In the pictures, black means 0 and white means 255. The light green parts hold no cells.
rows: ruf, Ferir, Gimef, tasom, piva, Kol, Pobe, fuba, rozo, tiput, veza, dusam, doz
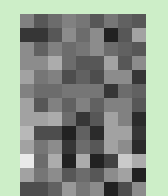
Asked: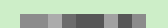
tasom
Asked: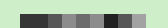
Ferir
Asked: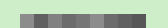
Gimef
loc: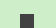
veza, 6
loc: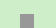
doz, 3

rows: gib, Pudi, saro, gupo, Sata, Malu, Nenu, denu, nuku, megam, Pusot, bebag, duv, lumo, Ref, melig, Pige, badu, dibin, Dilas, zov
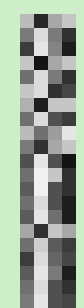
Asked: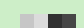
Malu
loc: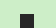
gib, 1
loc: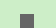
badu, 2
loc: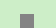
saro, 2
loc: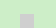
Pige, 1
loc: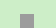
nuku, 2
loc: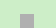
Nenu, 0

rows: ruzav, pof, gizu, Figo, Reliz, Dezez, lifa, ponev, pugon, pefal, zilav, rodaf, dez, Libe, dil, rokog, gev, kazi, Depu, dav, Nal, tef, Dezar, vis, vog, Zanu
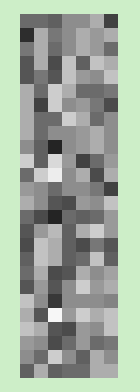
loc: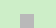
rokog, 2
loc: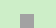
Depu, 6
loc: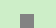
Nal, 6
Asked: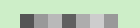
rokog
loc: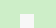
tef, 2

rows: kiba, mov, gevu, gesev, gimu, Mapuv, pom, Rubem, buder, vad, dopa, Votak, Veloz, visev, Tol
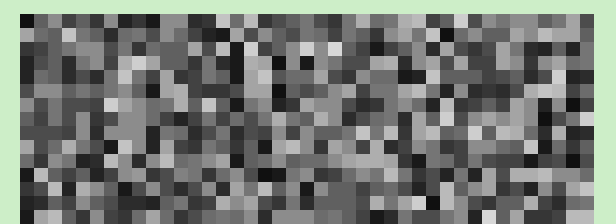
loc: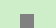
Votak, 11
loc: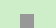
Votak, 8
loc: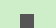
gimu, 18

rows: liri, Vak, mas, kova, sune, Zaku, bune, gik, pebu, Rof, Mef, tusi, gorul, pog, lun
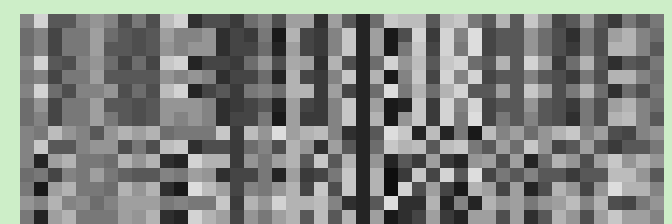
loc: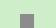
pog, 4
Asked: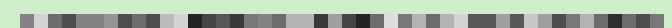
Zaku
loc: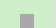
kova, 19
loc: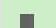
tusi, 7

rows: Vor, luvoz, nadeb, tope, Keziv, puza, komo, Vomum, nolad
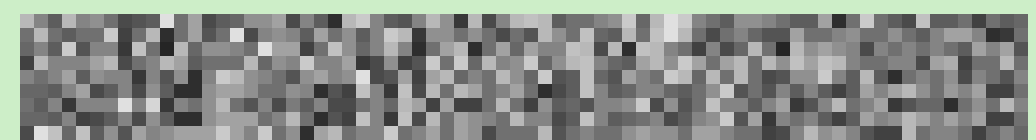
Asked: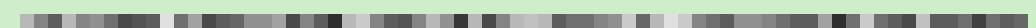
Vor
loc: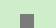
komo, 19
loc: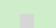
komo, 9
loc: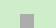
tope, 66
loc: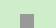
puza, 66

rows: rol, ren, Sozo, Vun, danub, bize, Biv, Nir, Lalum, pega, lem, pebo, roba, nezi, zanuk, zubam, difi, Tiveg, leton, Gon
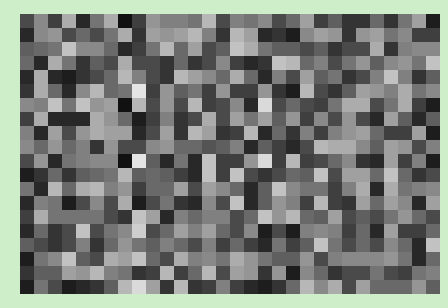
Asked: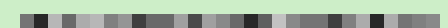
roba
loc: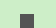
pega, 13

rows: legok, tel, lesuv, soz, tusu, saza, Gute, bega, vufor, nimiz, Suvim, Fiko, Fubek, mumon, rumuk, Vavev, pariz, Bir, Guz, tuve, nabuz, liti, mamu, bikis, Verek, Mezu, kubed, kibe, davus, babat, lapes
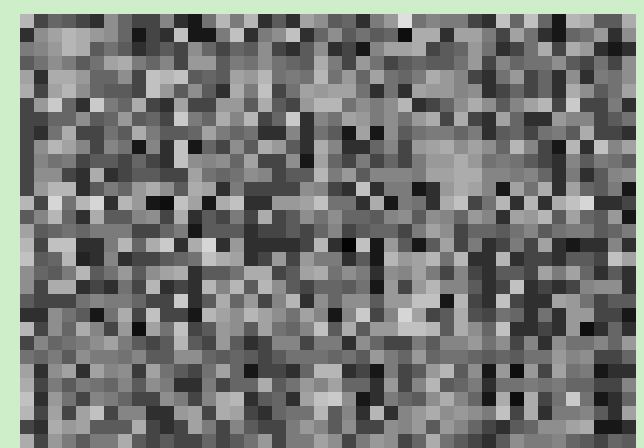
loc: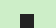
Bir, 4
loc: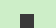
Mezu, 8
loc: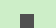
liti, 32

